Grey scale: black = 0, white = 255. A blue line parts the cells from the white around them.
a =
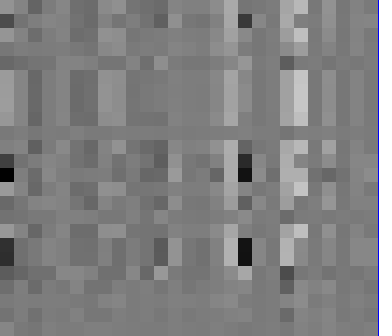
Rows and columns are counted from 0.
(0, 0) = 147
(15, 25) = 122
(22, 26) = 120
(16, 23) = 144
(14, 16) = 156
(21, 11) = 124
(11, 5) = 114
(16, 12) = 130
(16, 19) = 124
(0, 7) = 138
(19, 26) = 124
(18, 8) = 111
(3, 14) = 125
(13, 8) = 142
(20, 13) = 118
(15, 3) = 121
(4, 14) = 119
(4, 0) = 104
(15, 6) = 126
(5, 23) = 142
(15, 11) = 134
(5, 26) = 121
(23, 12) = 126
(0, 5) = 111
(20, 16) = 131
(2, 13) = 125
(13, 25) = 131
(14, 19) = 122
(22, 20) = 106
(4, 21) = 122
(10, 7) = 131
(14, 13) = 120
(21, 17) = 124
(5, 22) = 120
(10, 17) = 100
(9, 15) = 125
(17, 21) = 138
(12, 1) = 126
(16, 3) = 124
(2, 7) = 145

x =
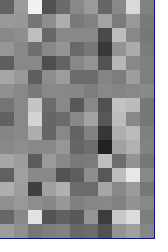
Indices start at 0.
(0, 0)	99
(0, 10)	130
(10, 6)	110
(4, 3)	78
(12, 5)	94
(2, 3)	103
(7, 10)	120
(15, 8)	199
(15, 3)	84
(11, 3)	154
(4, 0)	95
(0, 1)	154
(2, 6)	136
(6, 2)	122
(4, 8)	183
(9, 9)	187
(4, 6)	148
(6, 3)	136
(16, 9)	160
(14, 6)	134
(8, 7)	87
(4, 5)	136
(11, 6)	123
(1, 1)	151
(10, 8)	161
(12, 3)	136
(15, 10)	126
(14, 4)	151
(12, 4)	83
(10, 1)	141
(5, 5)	108
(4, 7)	83
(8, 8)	188
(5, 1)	153
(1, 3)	142

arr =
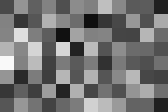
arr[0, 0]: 74
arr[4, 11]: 112
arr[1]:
[130, 54, 86, 178, 137, 108, 15, 54, 72, 152, 80, 170]
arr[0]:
[74, 148, 96, 130, 79, 140, 128, 191, 136, 90, 92, 32]
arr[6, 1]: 96
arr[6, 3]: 157
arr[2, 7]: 132
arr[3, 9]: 107
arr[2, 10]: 182
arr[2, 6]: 129
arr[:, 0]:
[74, 130, 132, 180, 249, 149, 55, 86]
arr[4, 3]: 65
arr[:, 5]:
[140, 108, 163, 34, 90, 85, 176, 124]
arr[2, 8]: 69
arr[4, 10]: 79
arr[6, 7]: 114
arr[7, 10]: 100
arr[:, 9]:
[90, 152, 68, 107, 89, 184, 148, 99]
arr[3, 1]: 135
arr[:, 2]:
[96, 86, 126, 213, 187, 124, 62, 115]
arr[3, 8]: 141
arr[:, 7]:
[191, 54, 132, 84, 49, 85, 114, 187]

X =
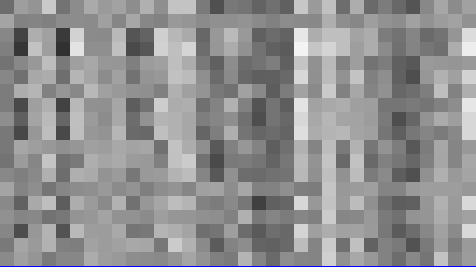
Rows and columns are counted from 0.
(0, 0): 109
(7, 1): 73
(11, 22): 147
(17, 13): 177
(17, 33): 154
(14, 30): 150
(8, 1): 95
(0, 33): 161
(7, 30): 117
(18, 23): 208
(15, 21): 134
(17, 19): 97
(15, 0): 145
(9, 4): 73
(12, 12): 179
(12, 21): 184
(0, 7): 154
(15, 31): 172
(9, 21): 222
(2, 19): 108
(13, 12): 147
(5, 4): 110
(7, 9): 93
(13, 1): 132
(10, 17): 151
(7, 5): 184
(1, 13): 149
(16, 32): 138
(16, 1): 77
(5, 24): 146
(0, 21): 199
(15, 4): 120
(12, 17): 109
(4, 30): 154
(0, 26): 106
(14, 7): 138
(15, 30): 149
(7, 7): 144
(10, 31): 167

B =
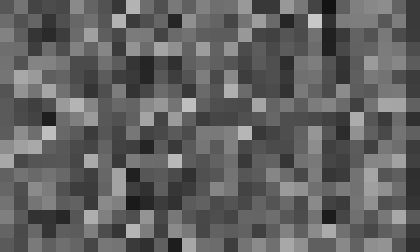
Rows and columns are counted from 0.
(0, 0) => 86
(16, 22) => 139
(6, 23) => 76
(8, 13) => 96
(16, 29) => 57
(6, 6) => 52
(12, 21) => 72
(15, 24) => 70
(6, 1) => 147
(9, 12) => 90
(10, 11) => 90
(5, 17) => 61
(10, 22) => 141
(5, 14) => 126
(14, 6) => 58
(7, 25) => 64
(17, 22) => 95
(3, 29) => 77
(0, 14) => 129
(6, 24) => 140
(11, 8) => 57
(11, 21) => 114
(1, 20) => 38
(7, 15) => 79
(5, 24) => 50
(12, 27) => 85
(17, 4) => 111
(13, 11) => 94
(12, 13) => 49
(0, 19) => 56
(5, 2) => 154
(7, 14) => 96
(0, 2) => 68
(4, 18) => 90
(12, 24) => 59
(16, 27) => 94
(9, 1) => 141
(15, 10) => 148

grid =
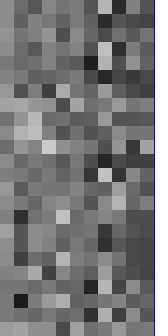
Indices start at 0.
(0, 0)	141
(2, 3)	148
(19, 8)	87
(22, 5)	111
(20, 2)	107
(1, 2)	129
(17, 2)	140
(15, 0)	128
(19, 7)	156
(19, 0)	129
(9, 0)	136
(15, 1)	47
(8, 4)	112
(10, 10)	163
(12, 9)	135
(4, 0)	121
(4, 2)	111
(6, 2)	125
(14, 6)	84
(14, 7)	137
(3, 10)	91
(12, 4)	100
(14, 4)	142
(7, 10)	126
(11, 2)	121
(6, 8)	95
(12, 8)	52
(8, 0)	113
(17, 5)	120
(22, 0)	121
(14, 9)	103
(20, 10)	89
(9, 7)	96
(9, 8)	138

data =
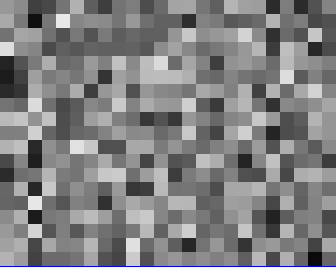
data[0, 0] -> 152
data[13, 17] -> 168
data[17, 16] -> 107
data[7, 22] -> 143
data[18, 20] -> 176
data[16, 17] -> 197
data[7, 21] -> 128
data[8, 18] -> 200
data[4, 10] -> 189
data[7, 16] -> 160
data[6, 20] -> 107
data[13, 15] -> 77
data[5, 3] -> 122
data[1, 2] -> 16
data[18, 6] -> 166
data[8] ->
[185, 195, 146, 193, 77, 94, 158, 175, 128, 109, 55, 82, 56, 151, 131, 104, 133, 142, 200, 154, 78, 93, 179, 149]
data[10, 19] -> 82
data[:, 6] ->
[94, 142, 83, 99, 154, 145, 62, 135, 158, 108, 199, 133, 159, 125, 122, 187, 130, 182, 166]
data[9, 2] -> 208
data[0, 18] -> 157
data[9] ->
[127, 128, 208, 101, 78, 103, 108, 130, 160, 137, 139, 105, 120, 200, 99, 68, 165, 207, 123, 36, 77, 84, 163, 149]
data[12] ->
[43, 110, 118, 181, 123, 116, 159, 199, 203, 111, 157, 190, 60, 123, 141, 105, 130, 80, 76, 170, 71, 173, 179, 157]
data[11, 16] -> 110
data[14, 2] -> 231
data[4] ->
[35, 83, 122, 174, 104, 110, 154, 128, 193, 137, 189, 218, 107, 166, 131, 62, 146, 153, 139, 107, 185, 151, 142, 127]
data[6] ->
[42, 53, 173, 143, 120, 172, 62, 151, 168, 80, 150, 136, 132, 117, 168, 154, 129, 177, 64, 178, 107, 168, 210, 133]
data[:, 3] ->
[72, 119, 113, 74, 174, 122, 143, 112, 193, 101, 144, 136, 181, 199, 111, 120, 85, 168, 107]
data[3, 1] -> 142
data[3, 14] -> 107
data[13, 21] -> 100
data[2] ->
[114, 165, 161, 113, 81, 120, 83, 122, 93, 104, 95, 96, 149, 199, 142, 151, 161, 211, 138, 48, 107, 82, 198, 87]
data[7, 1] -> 103
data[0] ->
[152, 139, 64, 72, 116, 177, 94, 62, 115, 125, 77, 106, 164, 165, 118, 95, 180, 160, 157, 43, 125, 43, 82, 132]
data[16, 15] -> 118

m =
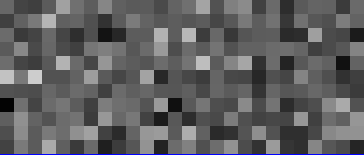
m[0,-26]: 103
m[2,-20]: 79
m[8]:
[95, 144, 99, 83, 108, 115, 60, 152, 104, 120, 66, 27, 88, 45, 80, 73, 124, 80, 66, 71, 69, 151, 64, 109, 96, 150]
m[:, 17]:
[139, 121, 85, 98, 166, 70, 101, 138, 80, 84, 76]
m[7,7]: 125
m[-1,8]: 60
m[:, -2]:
[59, 125, 70, 87, 17, 49, 73, 170, 96, 145, 75]
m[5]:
[194, 121, 205, 82, 82, 98, 157, 90, 70, 86, 163, 40, 85, 71, 60, 101, 72, 70, 39, 80, 69, 132, 95, 79, 49, 63]
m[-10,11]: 87
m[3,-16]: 107
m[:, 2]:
[63, 121, 68, 74, 61, 205, 77, 68, 99, 91, 91]
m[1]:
[64, 97, 121, 181, 96, 100, 80, 50, 91, 123, 99, 87, 93, 86, 92, 70, 88, 121, 93, 114, 55, 113, 87, 80, 125, 99]
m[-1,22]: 134
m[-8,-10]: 82
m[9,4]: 109
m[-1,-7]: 155
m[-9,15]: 104
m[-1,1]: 122
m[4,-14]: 93
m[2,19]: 93
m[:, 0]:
[103, 64, 107, 90, 109, 194, 82, 3, 95, 78, 66]
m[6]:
[82, 79, 77, 103, 91, 107, 99, 64, 107, 95, 103, 87, 86, 95, 72, 102, 91, 101, 52, 102, 86, 90, 104, 94, 73, 59]
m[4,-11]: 91
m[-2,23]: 136
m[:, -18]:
[96, 91, 39, 115, 100, 70, 107, 111, 104, 43, 60]
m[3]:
[90, 136, 74, 103, 75, 64, 118, 127, 115, 87, 107, 154, 77, 108, 91, 116, 82, 98, 98, 107, 110, 101, 63, 75, 87, 132]
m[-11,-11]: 82
